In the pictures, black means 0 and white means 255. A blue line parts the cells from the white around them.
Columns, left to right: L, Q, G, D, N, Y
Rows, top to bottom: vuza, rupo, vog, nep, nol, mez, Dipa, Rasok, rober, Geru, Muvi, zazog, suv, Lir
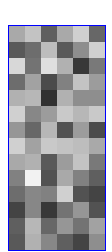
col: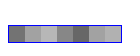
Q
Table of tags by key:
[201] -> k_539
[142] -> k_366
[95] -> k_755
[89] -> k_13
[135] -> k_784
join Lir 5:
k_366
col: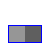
D
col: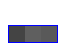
L
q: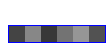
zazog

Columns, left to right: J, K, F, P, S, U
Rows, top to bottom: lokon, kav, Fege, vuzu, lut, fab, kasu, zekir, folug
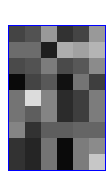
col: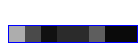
P
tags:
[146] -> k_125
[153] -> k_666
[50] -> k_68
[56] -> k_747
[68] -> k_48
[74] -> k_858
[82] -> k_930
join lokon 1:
k_930
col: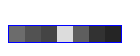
K
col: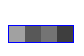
S

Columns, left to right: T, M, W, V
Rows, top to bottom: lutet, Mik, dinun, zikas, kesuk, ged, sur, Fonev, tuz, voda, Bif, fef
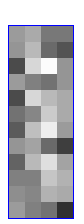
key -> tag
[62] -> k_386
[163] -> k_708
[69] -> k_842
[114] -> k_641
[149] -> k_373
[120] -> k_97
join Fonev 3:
k_386
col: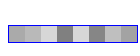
M
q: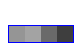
Fonev
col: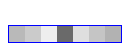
W
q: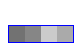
ged

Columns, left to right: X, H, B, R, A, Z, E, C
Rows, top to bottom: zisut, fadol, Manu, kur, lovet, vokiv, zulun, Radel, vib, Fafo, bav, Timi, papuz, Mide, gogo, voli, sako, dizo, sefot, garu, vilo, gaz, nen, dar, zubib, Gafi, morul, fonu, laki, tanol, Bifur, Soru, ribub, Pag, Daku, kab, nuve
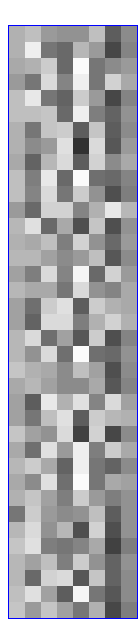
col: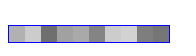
Z
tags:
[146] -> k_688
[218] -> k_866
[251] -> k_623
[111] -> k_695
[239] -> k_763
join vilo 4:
k_623
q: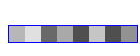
papuz

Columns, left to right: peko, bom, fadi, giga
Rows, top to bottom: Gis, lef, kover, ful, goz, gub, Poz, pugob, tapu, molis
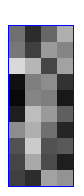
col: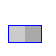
bom
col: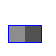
peko
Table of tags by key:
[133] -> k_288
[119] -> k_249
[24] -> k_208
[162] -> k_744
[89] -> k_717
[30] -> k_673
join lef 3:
k_288
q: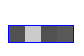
pugob
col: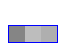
bom

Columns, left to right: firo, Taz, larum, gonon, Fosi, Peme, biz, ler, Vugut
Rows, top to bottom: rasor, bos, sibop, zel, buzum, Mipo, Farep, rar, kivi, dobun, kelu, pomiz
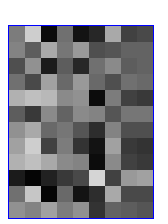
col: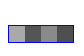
biz
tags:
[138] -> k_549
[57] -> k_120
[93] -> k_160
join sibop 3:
k_160
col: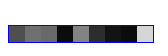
Peme
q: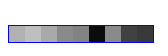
kivi
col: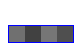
ler
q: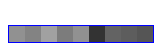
pomiz

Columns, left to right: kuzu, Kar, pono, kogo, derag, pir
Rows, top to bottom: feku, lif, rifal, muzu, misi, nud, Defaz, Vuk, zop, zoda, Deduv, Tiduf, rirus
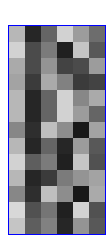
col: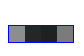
kogo
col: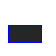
Kar
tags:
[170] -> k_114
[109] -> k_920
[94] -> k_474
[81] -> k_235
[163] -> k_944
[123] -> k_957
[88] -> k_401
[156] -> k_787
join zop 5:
k_235
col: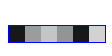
derag
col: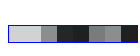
kogo
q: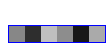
Deduv
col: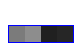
kogo

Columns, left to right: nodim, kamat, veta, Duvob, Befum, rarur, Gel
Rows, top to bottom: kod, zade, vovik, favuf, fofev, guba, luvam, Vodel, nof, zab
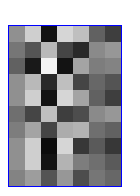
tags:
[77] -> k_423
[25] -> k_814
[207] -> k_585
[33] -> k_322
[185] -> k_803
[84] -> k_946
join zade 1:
k_946
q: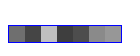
guba
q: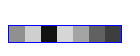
fofev
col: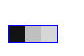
Duvob
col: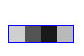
kamat
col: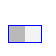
veta

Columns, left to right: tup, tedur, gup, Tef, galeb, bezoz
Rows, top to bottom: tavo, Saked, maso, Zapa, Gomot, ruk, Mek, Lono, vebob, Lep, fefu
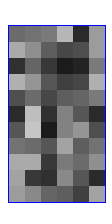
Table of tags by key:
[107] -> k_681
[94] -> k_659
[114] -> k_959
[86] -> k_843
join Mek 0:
k_843
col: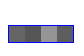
galeb

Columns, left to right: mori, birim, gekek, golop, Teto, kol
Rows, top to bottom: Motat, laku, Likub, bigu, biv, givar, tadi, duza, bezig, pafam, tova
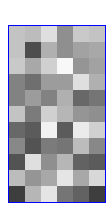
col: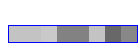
mori
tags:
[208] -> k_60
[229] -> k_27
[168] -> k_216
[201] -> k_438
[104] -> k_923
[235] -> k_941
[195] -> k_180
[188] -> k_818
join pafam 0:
k_818
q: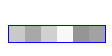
Likub
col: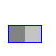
mori
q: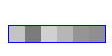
givar
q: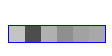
laku
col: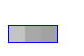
kol

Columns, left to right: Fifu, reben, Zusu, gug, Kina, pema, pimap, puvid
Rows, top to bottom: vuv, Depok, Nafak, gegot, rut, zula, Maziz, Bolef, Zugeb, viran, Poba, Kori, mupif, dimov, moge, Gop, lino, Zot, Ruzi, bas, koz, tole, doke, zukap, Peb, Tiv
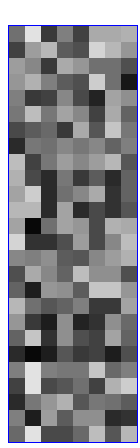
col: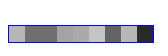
pimap
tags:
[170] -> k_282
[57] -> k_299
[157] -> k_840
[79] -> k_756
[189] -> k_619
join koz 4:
k_299
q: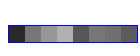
zukap
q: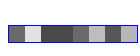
Tiv
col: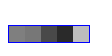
Fifu

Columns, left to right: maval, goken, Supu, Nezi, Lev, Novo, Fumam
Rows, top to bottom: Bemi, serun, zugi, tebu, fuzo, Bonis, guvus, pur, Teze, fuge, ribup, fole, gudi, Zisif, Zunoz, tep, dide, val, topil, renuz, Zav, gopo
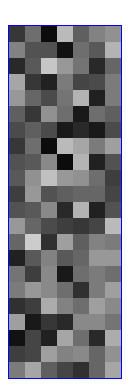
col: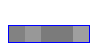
Novo
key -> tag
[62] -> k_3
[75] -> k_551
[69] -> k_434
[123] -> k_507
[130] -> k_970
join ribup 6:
k_434
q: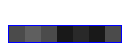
guvus
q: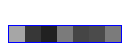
tebu
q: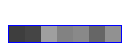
Zav
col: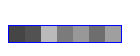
Fumam
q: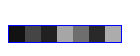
renuz

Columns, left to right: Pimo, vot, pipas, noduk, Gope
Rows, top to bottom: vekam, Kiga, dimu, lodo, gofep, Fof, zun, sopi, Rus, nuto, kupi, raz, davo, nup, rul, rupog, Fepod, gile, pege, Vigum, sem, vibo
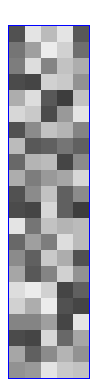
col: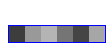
noduk
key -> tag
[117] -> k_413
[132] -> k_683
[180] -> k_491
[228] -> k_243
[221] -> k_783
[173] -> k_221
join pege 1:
k_683

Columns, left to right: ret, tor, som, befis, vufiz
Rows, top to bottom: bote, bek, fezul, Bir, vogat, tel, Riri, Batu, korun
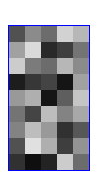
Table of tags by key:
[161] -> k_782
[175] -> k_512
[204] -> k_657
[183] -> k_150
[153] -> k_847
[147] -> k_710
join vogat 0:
k_847
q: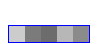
fezul
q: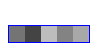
tel

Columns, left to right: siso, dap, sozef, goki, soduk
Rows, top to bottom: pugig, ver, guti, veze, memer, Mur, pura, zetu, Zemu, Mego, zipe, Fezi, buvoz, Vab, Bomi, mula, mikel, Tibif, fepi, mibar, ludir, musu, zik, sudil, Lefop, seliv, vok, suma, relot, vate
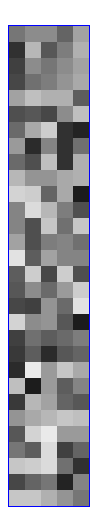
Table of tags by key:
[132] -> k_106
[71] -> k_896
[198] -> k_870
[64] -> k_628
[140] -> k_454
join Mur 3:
k_454
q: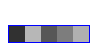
ver
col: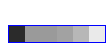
sozef
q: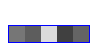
vok
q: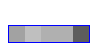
memer

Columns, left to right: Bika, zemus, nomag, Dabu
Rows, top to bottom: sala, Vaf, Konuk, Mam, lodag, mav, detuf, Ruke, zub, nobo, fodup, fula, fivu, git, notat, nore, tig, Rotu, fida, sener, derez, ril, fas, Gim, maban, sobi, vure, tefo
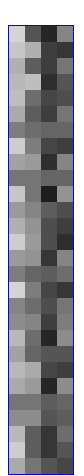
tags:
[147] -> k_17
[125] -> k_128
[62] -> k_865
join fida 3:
k_128
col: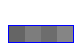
zemus
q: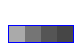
tefo
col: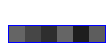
nomag
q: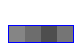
Rotu
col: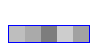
Bika
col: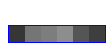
Dabu

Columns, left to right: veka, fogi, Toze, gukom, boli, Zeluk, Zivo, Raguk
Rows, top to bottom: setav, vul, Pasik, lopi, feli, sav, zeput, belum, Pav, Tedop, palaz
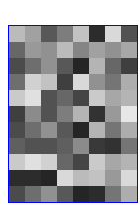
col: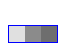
fogi
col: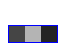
boli
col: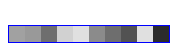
fogi
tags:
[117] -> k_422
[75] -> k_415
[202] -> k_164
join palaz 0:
k_415

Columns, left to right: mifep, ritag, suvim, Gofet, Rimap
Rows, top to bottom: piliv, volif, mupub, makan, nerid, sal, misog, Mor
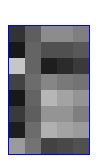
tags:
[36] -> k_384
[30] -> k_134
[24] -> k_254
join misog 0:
k_134
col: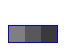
Rimap
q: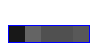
volif
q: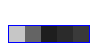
mupub
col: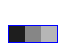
suvim
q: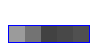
Mor

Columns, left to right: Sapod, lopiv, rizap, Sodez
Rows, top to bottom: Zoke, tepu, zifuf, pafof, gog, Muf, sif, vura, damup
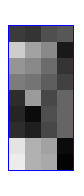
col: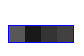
Sodez
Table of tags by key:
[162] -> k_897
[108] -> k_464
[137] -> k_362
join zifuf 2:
k_464
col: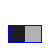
lopiv
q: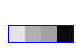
vura
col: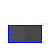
rizap

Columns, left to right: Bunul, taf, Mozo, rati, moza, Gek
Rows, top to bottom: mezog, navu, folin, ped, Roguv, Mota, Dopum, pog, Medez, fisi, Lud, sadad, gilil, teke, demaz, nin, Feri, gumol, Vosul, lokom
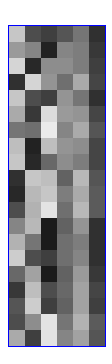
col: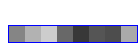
Bunul
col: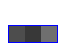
taf
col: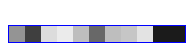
Mozo
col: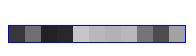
taf

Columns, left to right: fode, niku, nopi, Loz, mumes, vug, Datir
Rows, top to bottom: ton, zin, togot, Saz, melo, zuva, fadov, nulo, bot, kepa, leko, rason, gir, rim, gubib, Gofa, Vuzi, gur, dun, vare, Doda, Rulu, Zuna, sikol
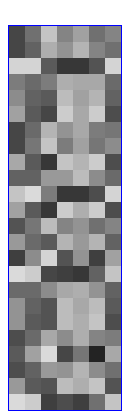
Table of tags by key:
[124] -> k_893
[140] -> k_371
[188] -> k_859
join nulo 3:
k_893
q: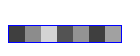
gubib
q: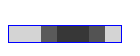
togot
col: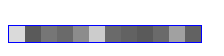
niku
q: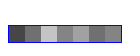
ton

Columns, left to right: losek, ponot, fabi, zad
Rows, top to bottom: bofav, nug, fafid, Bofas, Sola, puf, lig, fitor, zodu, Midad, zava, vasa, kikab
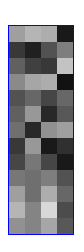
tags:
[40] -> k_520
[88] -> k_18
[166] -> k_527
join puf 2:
k_520
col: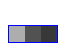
fabi
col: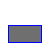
ponot
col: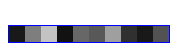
zad

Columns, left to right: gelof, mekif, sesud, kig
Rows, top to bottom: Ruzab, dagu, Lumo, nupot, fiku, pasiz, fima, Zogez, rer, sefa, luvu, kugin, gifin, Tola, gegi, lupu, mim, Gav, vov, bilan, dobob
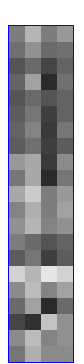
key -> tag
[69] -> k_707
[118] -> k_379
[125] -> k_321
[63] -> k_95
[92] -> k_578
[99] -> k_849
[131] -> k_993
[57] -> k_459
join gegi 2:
k_95
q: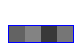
fima
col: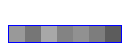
gelof
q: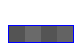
fiku
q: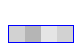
lupu
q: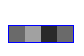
Gav
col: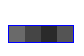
sesud

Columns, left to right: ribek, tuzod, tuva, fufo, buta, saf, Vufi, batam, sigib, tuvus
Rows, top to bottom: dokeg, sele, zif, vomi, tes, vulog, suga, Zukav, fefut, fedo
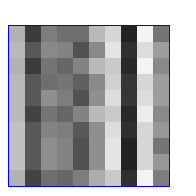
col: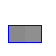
saf
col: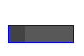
tuzod
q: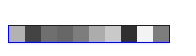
fedo
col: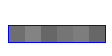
fufo
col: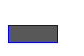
tuzod
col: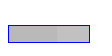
ribek

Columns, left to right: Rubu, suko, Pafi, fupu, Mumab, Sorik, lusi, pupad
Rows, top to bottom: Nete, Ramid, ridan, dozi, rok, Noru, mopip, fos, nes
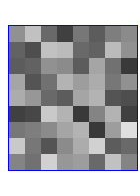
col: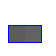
Sorik
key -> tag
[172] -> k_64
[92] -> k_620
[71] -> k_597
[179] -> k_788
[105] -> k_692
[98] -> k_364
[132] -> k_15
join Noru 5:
k_15
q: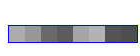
rok
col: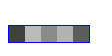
fupu
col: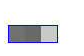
Pafi

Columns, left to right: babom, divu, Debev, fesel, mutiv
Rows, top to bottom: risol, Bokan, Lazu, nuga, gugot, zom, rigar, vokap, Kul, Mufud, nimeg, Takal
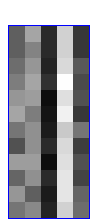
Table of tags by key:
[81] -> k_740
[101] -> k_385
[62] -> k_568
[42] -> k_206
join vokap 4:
k_568
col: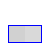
fesel
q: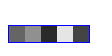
Mufud
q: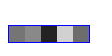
Takal
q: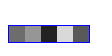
Lazu

